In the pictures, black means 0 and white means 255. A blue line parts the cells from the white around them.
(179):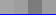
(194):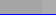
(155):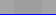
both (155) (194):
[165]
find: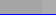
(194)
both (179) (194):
[165]
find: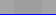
(155)

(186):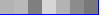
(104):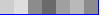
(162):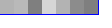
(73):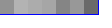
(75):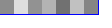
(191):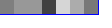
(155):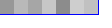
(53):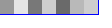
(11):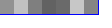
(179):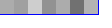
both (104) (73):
[106]
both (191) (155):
[152]
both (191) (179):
[172]
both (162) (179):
[179]
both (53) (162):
[185]
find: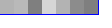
(162)

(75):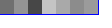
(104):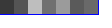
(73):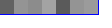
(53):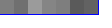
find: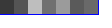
(104)
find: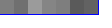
(53)
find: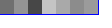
(75)

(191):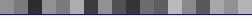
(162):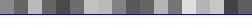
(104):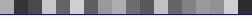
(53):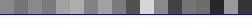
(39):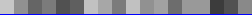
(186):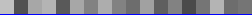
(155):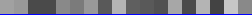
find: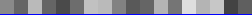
(162)
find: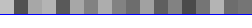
(186)
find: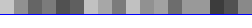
(39)
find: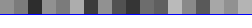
(191)

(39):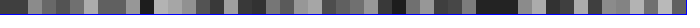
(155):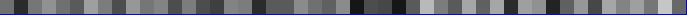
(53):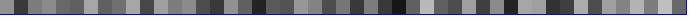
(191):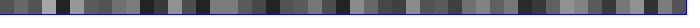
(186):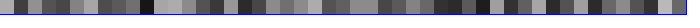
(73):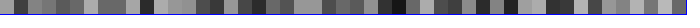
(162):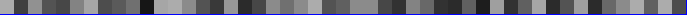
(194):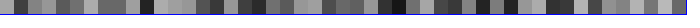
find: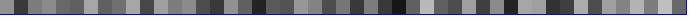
(53)
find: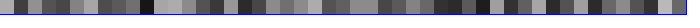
(186)
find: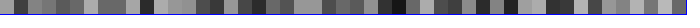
(73)
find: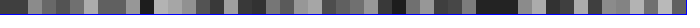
(39)

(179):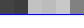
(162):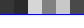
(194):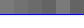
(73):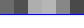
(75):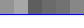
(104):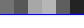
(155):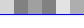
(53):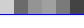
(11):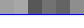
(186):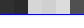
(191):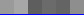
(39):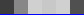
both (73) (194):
[107]
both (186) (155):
[214]
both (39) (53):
[208]

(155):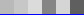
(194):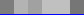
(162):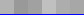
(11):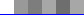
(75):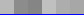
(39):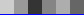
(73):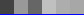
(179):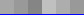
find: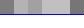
(194)
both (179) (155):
[133]
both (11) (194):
[125]
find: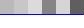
(155)
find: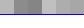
(75)

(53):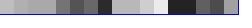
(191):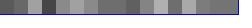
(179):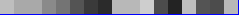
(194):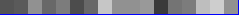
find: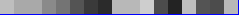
(179)
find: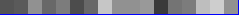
(194)
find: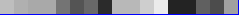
(53)
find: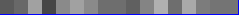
(191)

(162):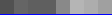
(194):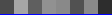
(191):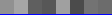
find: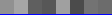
(191)
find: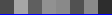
(194)
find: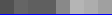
(162)

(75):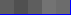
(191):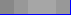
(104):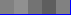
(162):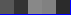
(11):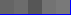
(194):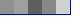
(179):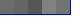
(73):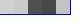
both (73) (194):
[209]
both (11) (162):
[86]
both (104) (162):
[129]
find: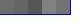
(179)

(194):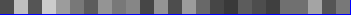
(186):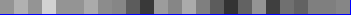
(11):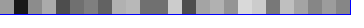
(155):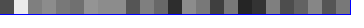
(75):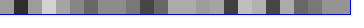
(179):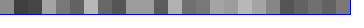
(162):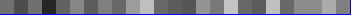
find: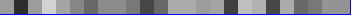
(75)
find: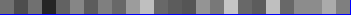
(162)
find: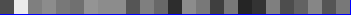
(155)
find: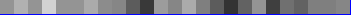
(186)

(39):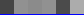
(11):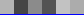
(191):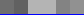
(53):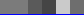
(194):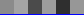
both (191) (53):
[110]
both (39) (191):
[145]
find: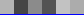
(11)
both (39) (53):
[69]

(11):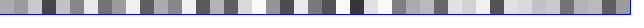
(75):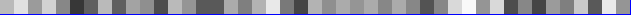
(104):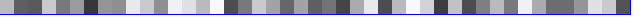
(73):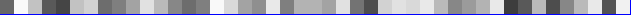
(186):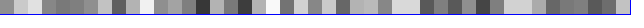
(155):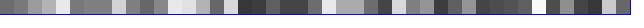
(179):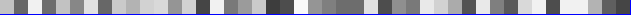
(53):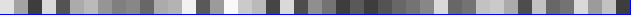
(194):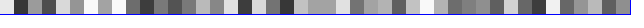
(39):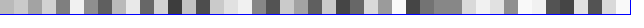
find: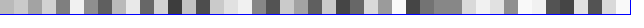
(39)
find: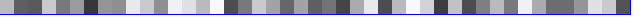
(104)
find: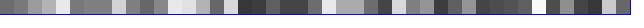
(155)
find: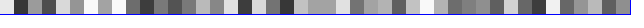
(194)

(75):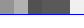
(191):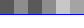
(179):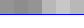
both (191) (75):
[89]
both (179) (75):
[148]
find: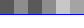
(191)
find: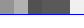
(75)
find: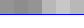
(179)

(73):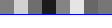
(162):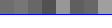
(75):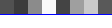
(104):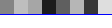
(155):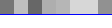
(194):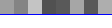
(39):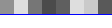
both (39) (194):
[89]
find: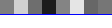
(73)
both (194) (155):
[174]
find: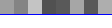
(194)

